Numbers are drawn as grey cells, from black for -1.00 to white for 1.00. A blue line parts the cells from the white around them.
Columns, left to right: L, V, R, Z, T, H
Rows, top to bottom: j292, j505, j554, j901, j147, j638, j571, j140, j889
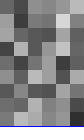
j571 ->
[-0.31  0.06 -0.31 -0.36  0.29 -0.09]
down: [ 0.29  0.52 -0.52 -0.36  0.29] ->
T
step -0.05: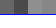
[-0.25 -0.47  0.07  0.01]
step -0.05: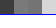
[-0.57 -0.09 -0.14  0.64]
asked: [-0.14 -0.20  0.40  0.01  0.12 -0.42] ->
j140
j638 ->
[ 0.12 -0.25  0.46  0.24 -0.36  0.34]
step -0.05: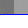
[-0.14  0.19]

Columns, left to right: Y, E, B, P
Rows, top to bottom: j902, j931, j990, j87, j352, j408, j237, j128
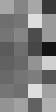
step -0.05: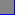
[-0.01]
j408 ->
[-0.18 -0.08 -0.02 -0.34]
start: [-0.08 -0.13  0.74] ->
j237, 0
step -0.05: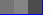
[-0.13 -0.01 -0.45]
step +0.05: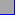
[0.36]
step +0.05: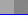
[0.36 0.09]

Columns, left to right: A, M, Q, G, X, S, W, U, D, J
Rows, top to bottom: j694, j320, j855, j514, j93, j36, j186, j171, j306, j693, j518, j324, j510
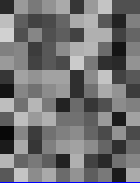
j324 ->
[ 0.43 -0.21 -0.05 -0.26 -0.73  0.38 -0.48 -0.68 -0.11  0.05]
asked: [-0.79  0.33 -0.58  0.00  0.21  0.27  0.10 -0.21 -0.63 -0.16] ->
j518
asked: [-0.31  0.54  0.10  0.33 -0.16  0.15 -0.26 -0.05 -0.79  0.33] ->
j510
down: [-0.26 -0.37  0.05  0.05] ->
M

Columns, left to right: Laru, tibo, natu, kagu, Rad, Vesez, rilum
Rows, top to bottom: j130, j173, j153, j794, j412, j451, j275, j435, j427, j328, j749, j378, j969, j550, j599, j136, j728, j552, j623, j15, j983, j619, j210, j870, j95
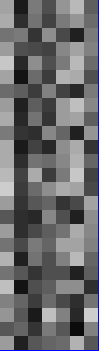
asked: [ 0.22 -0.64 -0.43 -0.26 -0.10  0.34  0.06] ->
j728
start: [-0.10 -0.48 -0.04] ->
j173, 2
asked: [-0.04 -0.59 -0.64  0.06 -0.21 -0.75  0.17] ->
j328
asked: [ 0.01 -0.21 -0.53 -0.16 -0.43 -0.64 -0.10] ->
j619
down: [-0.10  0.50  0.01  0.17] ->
Laru
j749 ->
[ 0.34 -0.80 -0.48 -0.69  0.11  0.34 -0.59]

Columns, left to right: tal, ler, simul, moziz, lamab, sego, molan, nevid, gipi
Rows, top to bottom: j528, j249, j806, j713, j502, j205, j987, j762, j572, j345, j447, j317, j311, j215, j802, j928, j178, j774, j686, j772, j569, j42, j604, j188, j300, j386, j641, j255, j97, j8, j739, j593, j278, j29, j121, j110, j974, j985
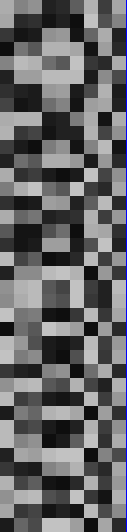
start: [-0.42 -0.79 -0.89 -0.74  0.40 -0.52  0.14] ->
j739, 2
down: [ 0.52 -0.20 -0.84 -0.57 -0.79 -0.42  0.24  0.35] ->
molan
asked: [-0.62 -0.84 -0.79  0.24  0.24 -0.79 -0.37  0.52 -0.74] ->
j774
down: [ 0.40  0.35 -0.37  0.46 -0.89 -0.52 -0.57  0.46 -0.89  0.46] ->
molan
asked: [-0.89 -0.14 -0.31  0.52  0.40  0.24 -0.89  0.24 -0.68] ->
j188
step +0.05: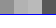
[ 0.19  0.45  0.51 -0.26]

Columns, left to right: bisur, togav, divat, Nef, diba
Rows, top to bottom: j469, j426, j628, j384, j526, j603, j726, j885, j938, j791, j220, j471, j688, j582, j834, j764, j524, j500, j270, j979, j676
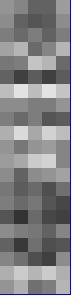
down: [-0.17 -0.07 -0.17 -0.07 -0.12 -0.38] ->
divat
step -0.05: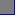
[-0.07]
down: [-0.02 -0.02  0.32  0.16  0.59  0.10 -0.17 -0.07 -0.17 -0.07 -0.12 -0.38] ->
divat
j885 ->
[ 0.10  0.10 -0.02 -0.02  0.16]

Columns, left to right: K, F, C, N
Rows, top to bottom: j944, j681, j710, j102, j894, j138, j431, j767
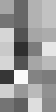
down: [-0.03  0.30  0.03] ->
C
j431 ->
[0.63 0.19 0.46 0.14]

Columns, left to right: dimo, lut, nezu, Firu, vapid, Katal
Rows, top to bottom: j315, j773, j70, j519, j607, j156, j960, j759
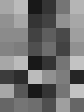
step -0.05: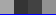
[ 0.26 -0.64 -0.53  0.09]
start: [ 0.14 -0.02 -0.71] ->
j156, 3
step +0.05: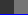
[-0.54 -0.03]

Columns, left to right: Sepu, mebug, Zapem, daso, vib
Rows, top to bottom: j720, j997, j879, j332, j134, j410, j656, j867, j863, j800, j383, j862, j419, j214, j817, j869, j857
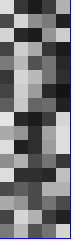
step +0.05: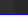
[-0.58 -0.64]
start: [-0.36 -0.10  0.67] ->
j857, 2
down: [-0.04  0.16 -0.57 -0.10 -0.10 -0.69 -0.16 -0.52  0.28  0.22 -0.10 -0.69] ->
daso
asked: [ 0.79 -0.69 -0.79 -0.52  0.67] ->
j863
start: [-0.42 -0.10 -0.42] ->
j817, 2

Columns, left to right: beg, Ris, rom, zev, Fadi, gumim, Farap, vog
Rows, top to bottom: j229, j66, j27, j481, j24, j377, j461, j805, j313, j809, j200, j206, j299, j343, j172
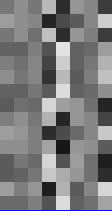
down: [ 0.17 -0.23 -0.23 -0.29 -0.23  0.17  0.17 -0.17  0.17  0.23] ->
gumim
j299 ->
[-0.29 -0.23 -0.07  0.56  0.34  0.17 -0.12 -0.65]
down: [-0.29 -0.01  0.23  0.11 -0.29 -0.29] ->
beg

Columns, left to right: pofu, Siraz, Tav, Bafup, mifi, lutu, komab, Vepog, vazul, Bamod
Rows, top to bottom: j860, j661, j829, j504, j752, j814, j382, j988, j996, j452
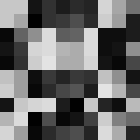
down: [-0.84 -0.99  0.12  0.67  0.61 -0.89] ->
Tav
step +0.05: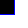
[-0.94]
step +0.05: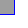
[0.29]
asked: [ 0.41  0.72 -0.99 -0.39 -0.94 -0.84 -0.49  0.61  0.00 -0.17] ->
j996

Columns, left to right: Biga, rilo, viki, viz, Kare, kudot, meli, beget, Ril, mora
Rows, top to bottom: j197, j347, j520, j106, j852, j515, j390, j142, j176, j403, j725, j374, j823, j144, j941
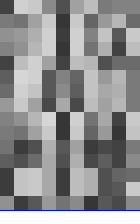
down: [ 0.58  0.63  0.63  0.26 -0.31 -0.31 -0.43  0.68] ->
viz
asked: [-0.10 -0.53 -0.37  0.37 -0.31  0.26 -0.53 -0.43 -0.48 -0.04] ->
j725
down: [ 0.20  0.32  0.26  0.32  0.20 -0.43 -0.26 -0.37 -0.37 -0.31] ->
beget

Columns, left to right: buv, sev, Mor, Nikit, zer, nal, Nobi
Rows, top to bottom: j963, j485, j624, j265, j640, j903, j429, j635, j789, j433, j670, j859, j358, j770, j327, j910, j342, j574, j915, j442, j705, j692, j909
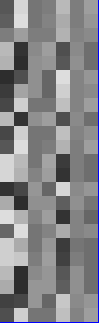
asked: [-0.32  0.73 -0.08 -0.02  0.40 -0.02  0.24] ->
j670
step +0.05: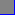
[0.08]
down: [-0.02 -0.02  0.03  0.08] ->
nal
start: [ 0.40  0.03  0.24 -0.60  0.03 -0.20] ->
j910, 1

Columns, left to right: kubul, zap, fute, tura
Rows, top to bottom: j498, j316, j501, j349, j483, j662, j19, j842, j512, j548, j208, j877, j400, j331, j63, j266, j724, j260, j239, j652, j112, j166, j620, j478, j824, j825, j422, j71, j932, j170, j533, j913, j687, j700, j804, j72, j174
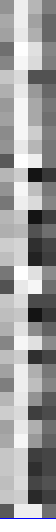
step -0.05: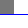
[-0.12  0.94]
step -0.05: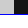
[ 0.56 -0.89]

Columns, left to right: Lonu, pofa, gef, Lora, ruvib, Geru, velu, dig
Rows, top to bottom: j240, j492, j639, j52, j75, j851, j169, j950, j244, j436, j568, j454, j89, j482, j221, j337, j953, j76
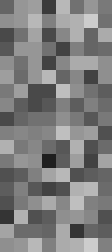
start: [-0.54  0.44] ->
j240, 3
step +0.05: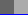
[-0.16  0.39]
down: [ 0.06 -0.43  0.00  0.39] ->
Lonu
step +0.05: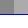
[0.11 0.39]
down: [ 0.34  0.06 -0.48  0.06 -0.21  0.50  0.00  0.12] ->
ruvib
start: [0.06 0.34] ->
j75, 4

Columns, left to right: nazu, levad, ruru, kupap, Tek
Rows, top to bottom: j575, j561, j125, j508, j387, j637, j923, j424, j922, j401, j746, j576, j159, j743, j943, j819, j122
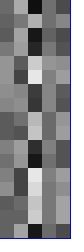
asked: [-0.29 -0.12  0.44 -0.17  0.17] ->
j922
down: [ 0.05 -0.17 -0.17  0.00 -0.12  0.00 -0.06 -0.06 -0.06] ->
kupap
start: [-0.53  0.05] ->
j923, 2
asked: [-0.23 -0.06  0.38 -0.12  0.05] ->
j561
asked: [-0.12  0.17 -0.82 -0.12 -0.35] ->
j576
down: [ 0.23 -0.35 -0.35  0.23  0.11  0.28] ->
Tek

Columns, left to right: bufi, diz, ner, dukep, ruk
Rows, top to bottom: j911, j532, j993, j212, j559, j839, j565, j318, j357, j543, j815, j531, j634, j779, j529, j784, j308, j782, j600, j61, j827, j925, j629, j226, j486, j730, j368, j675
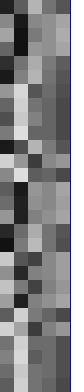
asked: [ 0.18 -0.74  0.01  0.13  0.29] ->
j784
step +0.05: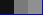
[-0.81  0.01  0.18]

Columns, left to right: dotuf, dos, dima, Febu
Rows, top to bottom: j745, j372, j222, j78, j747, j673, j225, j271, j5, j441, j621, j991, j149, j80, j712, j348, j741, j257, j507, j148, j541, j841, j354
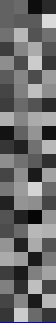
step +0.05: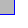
[0.49]
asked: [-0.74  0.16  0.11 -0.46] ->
j712
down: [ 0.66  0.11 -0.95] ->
dima
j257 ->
[ 0.16 -0.74  0.34 -0.35]
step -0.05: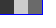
[-0.63  0.55 -0.22]

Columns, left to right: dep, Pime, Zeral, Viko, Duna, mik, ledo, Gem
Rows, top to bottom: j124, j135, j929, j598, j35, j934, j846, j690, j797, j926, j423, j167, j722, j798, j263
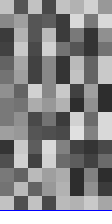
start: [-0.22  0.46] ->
j722, 1
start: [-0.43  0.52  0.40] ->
j124, 3

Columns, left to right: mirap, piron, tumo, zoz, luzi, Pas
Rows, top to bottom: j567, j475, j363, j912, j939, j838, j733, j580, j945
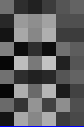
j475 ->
[-0.69  0.21  0.11  0.27 -0.38 -0.38]
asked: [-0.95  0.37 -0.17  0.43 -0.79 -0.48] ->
j733

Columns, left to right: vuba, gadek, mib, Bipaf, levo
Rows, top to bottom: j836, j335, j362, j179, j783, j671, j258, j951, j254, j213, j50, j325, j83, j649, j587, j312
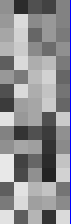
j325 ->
[ 0.82 -0.48 -0.20 -0.66  0.53]
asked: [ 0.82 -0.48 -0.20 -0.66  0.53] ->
j325
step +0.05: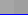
[0.35 0.30]
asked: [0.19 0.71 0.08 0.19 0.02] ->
j335
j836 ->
[ 0.13 -0.66 -0.37 -0.48  0.02]
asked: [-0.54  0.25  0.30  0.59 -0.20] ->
j951
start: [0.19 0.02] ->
j335, 3

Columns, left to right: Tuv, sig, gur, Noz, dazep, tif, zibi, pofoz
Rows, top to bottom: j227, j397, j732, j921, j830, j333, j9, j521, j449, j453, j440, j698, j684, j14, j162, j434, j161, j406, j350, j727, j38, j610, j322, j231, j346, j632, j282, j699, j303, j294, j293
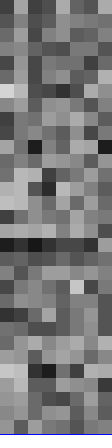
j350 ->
[-0.28 -0.22 -0.39 -0.34 -0.17 -0.34 -0.22 -0.11]
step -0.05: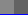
[ 0.02 -0.27]

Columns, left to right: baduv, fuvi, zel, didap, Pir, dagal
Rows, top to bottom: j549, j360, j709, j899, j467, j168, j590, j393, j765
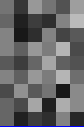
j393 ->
[-0.20 -0.42  0.30 -0.75  0.36  0.08]
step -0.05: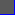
[-0.35]
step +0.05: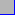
[0.47]
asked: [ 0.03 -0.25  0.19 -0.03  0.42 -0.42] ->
j899
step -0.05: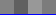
[-0.02 -0.30  0.14 -0.08]
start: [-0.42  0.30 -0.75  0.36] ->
j393, 1
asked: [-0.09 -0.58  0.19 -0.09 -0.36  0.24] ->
j549

